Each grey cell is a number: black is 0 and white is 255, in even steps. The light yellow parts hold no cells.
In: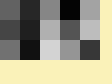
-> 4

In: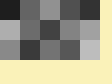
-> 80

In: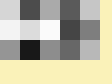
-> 90

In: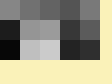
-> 84

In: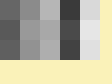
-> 58

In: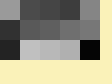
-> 61

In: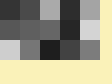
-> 45

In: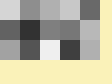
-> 200
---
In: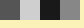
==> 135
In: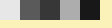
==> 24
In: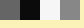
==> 135
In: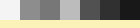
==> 24
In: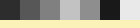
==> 233
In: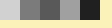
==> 32
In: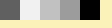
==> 1
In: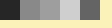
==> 100
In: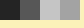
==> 163
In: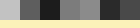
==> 73
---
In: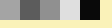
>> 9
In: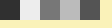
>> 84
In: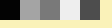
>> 77
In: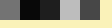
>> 71
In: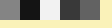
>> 98
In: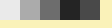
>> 73
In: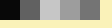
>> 116
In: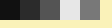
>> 120
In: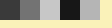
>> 181
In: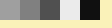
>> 16
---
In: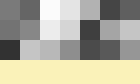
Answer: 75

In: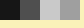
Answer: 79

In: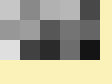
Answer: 43

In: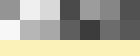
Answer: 60

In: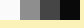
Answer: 142

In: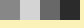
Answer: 212
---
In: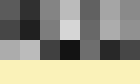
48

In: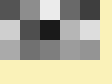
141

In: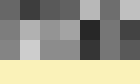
61

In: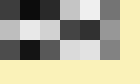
12

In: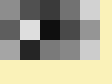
80

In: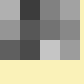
60

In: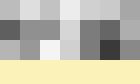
222

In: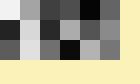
164
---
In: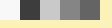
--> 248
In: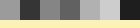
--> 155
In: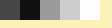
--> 71
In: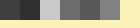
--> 63
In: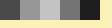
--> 73
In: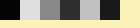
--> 4
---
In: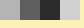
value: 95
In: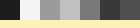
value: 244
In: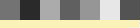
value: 42
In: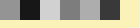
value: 23
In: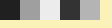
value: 159
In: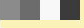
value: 108
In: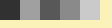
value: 160
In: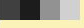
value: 28
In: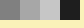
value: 167
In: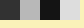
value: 184
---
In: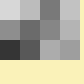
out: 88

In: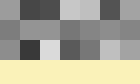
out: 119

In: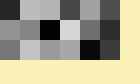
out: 167

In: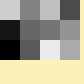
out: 89

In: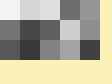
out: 130

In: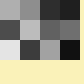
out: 60
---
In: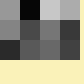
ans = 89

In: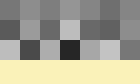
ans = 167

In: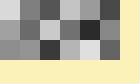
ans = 181

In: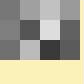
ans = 186

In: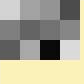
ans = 168

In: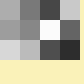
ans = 187

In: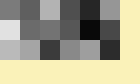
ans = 137
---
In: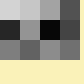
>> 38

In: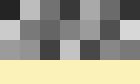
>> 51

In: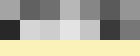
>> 58

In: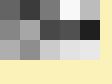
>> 59

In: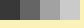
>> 101

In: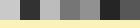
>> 50

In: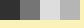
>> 117

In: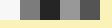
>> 84
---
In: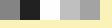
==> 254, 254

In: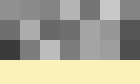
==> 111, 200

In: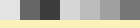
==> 214, 227

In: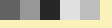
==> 39, 224

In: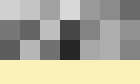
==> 70, 216

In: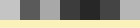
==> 60, 196

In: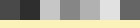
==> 134, 225
